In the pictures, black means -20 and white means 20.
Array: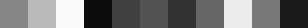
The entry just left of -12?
-7
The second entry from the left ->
9
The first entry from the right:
-16

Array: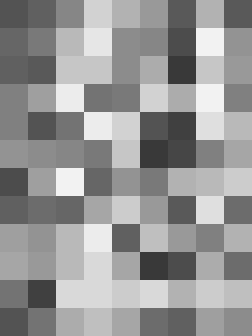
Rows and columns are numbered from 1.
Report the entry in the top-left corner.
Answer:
-7
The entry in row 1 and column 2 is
-5
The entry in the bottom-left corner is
-7
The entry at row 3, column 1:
-5
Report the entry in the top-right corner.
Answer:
-6
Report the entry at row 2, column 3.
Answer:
9
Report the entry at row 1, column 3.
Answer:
1
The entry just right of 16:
2
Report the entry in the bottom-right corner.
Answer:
2
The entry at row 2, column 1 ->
-4
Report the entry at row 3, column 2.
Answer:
-6

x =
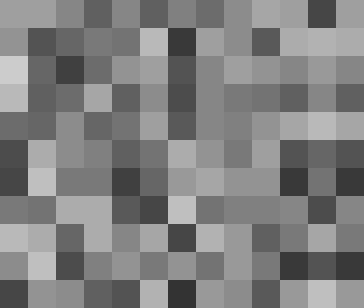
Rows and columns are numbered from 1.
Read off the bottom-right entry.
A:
4
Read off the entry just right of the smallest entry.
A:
4
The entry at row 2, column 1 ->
3
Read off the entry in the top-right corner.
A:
5
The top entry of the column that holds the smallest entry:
0
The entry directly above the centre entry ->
-6
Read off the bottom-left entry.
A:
-9
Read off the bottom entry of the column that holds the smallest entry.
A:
-12
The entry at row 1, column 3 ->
1
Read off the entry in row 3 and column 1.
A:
12
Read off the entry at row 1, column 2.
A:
5
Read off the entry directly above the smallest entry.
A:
3
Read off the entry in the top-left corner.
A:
5
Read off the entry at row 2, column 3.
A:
-4
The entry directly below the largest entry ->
9
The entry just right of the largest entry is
-4
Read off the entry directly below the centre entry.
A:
4
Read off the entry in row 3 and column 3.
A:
-10

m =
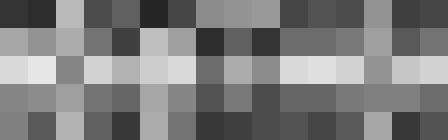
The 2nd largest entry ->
15
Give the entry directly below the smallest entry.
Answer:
10
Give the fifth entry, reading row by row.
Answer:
-5
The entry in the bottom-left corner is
0
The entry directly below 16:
2
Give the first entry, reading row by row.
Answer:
-12
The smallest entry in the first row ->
-14
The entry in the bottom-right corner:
-7
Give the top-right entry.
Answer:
-9
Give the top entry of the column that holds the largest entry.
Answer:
-13
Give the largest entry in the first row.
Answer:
9
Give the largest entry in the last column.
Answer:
13
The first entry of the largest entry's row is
14
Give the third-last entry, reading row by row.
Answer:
6

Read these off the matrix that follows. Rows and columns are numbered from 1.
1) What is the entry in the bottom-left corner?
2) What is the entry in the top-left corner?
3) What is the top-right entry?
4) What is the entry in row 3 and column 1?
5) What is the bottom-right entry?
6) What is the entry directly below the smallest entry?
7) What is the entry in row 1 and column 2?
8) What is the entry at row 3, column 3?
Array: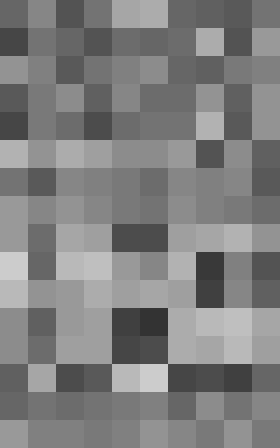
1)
4
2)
-4
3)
-2
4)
3
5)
-1
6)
-8
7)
1
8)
-6

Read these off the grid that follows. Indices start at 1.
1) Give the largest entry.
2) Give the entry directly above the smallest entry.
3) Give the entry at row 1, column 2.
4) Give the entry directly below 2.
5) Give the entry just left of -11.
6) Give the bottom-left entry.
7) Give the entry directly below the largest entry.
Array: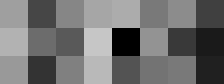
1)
11
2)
7
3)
-9
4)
-11
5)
3
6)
4
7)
9
